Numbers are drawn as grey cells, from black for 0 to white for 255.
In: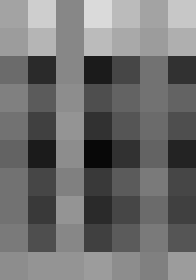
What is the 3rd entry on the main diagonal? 135
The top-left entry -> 163
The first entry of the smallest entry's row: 99
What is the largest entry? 218
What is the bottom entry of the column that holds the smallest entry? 156
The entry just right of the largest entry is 187
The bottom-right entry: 156
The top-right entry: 199
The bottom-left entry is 141
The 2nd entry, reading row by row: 206
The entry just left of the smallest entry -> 141
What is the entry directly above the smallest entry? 49
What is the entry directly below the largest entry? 187
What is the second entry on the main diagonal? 181
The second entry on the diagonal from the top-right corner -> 156
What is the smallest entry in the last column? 35

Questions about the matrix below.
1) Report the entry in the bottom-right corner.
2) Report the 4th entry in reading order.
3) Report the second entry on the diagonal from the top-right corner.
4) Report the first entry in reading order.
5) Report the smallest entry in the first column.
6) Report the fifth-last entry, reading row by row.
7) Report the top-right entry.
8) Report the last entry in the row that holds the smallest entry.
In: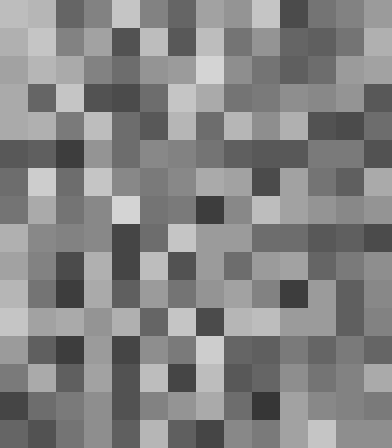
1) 142
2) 130
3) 116
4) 189
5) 69
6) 122
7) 155
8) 122

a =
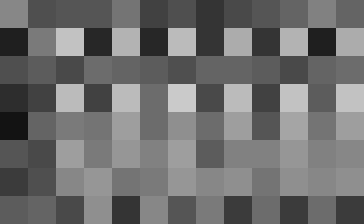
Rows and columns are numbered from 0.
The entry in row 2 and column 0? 79
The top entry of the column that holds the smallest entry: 135
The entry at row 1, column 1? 122
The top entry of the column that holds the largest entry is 79
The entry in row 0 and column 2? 85
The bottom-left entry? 92
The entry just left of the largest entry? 108
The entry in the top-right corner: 100
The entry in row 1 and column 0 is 31
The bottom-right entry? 59
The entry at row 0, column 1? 79
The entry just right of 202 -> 73
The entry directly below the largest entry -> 143
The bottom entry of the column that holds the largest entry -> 85
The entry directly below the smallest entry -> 85
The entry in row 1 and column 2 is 194

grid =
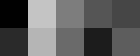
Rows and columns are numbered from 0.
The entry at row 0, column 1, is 196
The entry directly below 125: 106
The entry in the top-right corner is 70

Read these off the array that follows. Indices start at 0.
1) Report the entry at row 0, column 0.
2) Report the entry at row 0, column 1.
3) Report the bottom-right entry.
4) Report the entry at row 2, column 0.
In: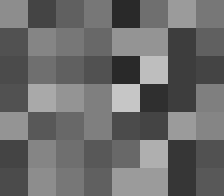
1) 141
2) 68
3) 88
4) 75

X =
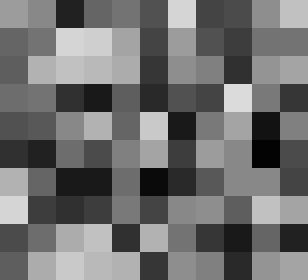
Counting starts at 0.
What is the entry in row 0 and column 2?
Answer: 33
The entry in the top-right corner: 193
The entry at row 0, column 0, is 156
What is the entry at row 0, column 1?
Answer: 136
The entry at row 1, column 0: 101
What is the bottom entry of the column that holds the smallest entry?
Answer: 148
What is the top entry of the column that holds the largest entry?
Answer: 75
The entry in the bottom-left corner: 94
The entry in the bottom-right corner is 164
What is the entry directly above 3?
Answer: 18
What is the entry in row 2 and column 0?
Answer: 94
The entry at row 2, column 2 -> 193
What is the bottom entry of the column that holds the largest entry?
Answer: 41
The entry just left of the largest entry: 68
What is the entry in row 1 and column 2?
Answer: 213
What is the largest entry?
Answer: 219

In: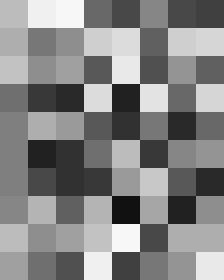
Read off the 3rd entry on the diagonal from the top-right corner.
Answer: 80
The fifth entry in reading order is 72
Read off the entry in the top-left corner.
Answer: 188
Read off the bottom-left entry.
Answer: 160
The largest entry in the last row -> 240
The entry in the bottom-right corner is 233
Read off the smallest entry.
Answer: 17
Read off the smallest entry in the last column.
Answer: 41
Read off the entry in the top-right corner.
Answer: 64
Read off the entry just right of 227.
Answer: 104
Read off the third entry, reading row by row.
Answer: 247
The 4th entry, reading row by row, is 104
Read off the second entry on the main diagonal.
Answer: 119
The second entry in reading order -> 240
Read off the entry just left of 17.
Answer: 180
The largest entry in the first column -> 194
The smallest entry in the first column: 111
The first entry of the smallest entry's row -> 134
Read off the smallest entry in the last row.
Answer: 64
